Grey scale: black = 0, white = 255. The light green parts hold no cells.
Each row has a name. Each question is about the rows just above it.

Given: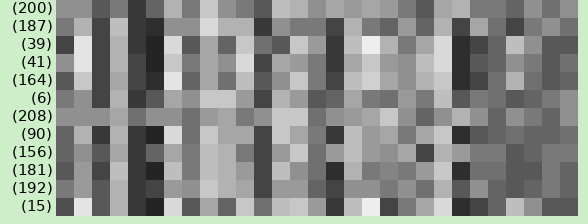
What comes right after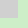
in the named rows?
[166]
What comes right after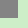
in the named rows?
[121]
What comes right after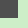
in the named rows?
[228]

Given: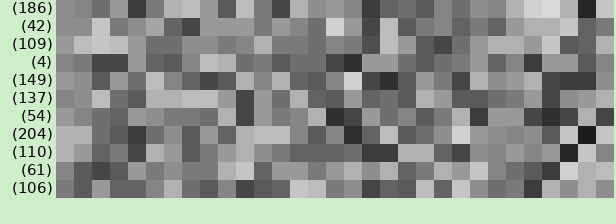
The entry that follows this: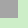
[99]
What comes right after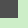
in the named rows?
[188]

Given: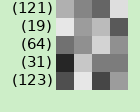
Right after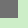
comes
[144]
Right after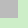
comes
[89]

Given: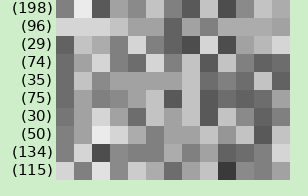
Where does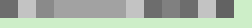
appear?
(35)
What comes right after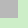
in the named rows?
[213]
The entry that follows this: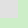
[138]
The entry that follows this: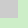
[172]
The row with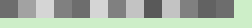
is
(74)
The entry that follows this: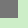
[162]
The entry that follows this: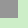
[195]

